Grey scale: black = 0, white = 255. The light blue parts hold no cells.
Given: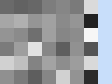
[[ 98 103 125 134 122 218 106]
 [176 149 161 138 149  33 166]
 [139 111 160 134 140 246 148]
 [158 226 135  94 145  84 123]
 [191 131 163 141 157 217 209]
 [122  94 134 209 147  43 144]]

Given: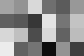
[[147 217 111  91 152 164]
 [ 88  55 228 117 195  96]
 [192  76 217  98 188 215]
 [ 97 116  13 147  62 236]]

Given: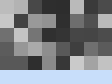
[[179  72  46  45 186  58  75 188]
 [ 66 153 146  47 110  80 186 199]
 [196 117  48  52  70  69  76 112]
 [151 170 142  89  63 112  91  92]
 [ 88  46 138  55 202 163 194  88]]

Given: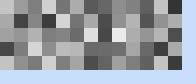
[[155 126 208 116 172  90 103 142 129  96 196  52 196]
 [ 67 134  60 212 116 168  76 146 180  84 146 174 169]
 [150 178 126 132 107 222  72 235 173 149 181  78 161]
 [125 213 142 187 183 106 108 111 166 105  63 170  72]
 [144 122 208 126 165  77 100 160 126  97 196  59 195]]

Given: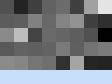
[[ 35  64  98 108  64 161 229  81]
 [ 94 129 104 132 146  64  47  92]
 [189  67 106 101  94  81   1 138]
 [ 99  95  99 122  95 115 123  89]
 [134 118 111  49 165  37  35 139]]

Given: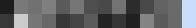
[[121 113 127  90 118  78  73 115  44  73  99 106  29]
 [203 119 104  55  69  91  35  54  32 132  90 105  56]]

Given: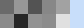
[[151  83 135 162 106]
 [ 38 146 140 224 138]]
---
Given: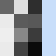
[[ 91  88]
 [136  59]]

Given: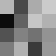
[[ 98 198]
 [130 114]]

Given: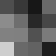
[[110  40]
 [128  81]]

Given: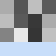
[[ 90  56]
 [232  53]]

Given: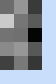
[[118  90]
 [112   4]]

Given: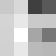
[[232 202]
 [255 166]]

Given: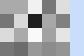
[[217  31]
 [170 249]]

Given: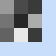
[[ 39 172]
 [233  58]]

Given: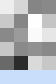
[[134 254]
 [155 250]]
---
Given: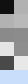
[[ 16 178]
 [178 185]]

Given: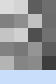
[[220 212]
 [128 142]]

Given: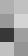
[[176 193]
 [153 212]]

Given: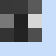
[[ 56  57]
 [120  33]]

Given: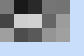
[[123  25]
 [ 68 206]]

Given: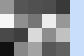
[[150  85]
 [246 143]]

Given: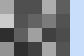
[[167  79]
 [203  83]]

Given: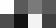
[[254  90]
 [ 77  18]]

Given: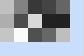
[[192 130]
 [174  77]]
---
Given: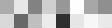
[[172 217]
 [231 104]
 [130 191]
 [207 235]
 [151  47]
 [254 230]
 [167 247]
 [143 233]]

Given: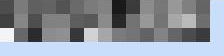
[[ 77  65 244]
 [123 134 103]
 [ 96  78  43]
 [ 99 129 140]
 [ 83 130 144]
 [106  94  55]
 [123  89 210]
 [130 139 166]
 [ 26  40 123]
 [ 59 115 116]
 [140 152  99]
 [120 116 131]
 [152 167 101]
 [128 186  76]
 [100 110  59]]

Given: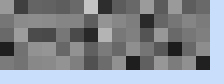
[[154 118 105  31 123]
 [ 63 139 157 114 115]
 [100 141  75 146 136]
 [ 98 139  73 149 138]
 [ 93 133 119 103 147]
 [105 132  74 146 127]
 [196  94  40  96  81]
 [ 45 148 180 123 108]
 [ 92 135 120 104 145]
 [104 126 128 143  30]
 [155  41  84 117  96]
 [ 91 102 152  88 151]
 [154 118 105  28 124]
 [ 93 133 119 104 144]
 [105 123 127 141  32]]

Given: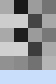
[[170 205 169 208 145]
 [ 25 206  30 209 138]
 [156  68 155  60 114]
 [116 168 120 169 181]]

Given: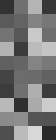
[[ 50  90 116 179  96  68  60 185 139  79]
 [112  99  87  59 101 108 112  47 142 187]
 [180 131 201 187 132 107 175 170  85 216]
 [ 54 119 110 196 121  98  60 204  83  41]]

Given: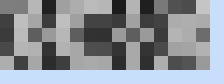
[[126  64  59  73 174]
 [125 190 186 181  64]
 [183 166  94 177 167]
 [ 33  60 154  51  44]
 [160 191 183 178  62]
 [173 160  94 167 167]
 [186  67  50  78 170]
 [182  67  49  77 167]
 [ 28  58 155  51  44]
 [180 161  94 169 169]
 [ 31  60 154  52  47]
 [121  66  59  74 174]
 [ 81 172 180 162  77]
 [ 76 174 173 164  84]
 [197 171 108 178 154]]
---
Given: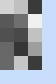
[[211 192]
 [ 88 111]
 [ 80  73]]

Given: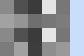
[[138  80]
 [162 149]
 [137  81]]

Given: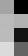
[[164   0]
 [186 177]
 [187  19]]

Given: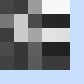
[[ 69  61]
 [120 203]
 [ 60 203]]

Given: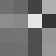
[[111 103]
 [141 136]
 [115 116]]

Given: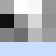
[[167 253]
 [ 15 146]
 [128 110]]

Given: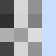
[[ 66 215]
 [ 48 212]
 [175 158]]
